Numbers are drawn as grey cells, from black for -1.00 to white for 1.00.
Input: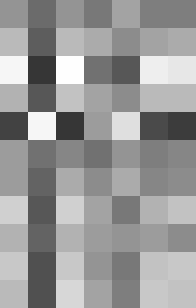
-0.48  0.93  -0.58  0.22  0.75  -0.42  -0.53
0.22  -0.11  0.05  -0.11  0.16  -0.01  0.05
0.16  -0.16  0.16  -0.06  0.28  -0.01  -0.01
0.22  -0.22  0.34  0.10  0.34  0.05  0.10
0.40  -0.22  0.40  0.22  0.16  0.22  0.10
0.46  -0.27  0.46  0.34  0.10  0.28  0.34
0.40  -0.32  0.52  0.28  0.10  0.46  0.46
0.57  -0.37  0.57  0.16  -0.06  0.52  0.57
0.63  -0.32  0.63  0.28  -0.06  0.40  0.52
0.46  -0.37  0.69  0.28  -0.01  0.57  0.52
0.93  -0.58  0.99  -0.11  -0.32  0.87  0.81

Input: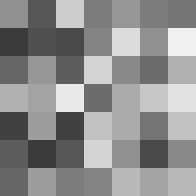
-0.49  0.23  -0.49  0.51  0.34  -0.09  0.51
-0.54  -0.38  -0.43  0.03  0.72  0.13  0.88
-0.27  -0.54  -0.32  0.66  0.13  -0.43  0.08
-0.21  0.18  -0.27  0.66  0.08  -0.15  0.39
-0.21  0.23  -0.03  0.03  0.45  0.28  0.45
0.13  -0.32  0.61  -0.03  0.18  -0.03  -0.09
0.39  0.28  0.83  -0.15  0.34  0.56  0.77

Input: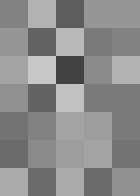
0.29  0.57  -0.48  0.08  0.40
0.02  0.40  -0.27  0.18  0.18
-0.16  0.08  0.23  0.29  -0.10
-0.10  0.02  0.29  0.23  -0.04
0.34  -0.16  0.34  -0.16  0.13
0.18  -0.22  0.45  -0.04  0.02
0.13  -0.22  0.51  -0.04  -0.04

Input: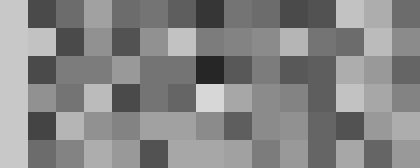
0.57  0.52  -0.42  0.14  -0.36  0.14  0.52  -0.03  0.03  0.09  0.42  -0.09  -0.15  0.47  0.09
0.57  -0.42  -0.15  0.26  -0.15  -0.09  -0.26  -0.58  -0.09  -0.15  -0.42  -0.36  0.52  0.36  -0.15
0.57  0.14  -0.09  0.47  -0.42  -0.09  -0.21  0.69  0.31  0.09  0.03  -0.26  0.52  0.31  0.03
0.57  -0.42  -0.03  -0.03  0.20  -0.09  -0.09  -0.70  -0.31  -0.03  -0.31  -0.26  0.36  0.20  -0.21
0.57  -0.15  0.03  0.36  0.20  -0.36  0.31  0.31  0.26  -0.03  0.20  -0.21  0.31  -0.21  0.20
0.57  -0.47  0.42  0.14  0.03  0.26  0.26  0.09  -0.26  0.09  0.14  -0.21  -0.36  0.20  0.36

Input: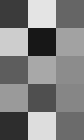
-0.54  0.79  -0.21
-0.65  0.73  -0.16
0.21  -0.38  0.05
-0.27  0.32  0.10
0.61  -0.82  0.27

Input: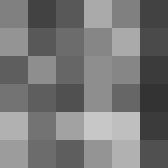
-0.10  -0.26  -0.37  0.11  -0.20  -0.60
0.00  -0.48  -0.31  0.33  0.00  -0.48
0.22  -0.15  -0.26  0.16  0.39  -0.37
-0.26  0.11  -0.20  0.11  0.05  -0.54
0.16  -0.31  -0.15  0.05  0.33  -0.42
0.39  -0.10  0.27  0.56  0.50  -0.54

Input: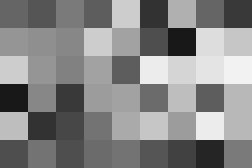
-0.81  0.06  -0.55  0.22  0.27  -0.16  0.49  -0.27  0.44
0.49  -0.61  -0.44  -0.10  0.33  0.55  0.22  0.85  0.44
-0.39  -0.10  -0.39  -0.16  -0.10  -0.33  -0.49  -0.71  -0.04
-0.21  -0.33  -0.04  -0.27  0.61  -0.61  0.38  -0.21  -0.55
0.61  0.17  0.01  0.27  -0.27  0.85  0.67  0.79  0.90
0.17  0.12  0.06  0.61  0.27  -0.39  -0.81  0.73  0.55
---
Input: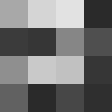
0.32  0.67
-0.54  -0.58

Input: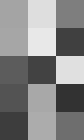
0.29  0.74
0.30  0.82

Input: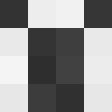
-0.60  0.86
0.83  -0.59

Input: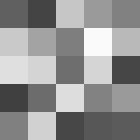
-0.25  -0.47
0.58  0.28

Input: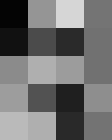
-0.97  0.17
-0.87  -0.41

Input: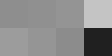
0.11  0.13
0.22  0.17

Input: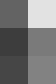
-0.22  0.77
-0.52  -0.04
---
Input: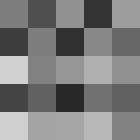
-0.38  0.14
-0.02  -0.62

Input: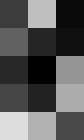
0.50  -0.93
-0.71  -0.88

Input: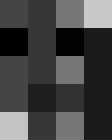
-0.57  -0.07
-0.57  -0.98

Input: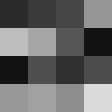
-0.54  -0.45
0.30  -0.32

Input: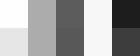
0.35  -0.28
0.35  -0.31

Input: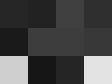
-0.73  -0.50
-0.52  -0.52

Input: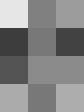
0.00  0.22
-0.06  -0.48
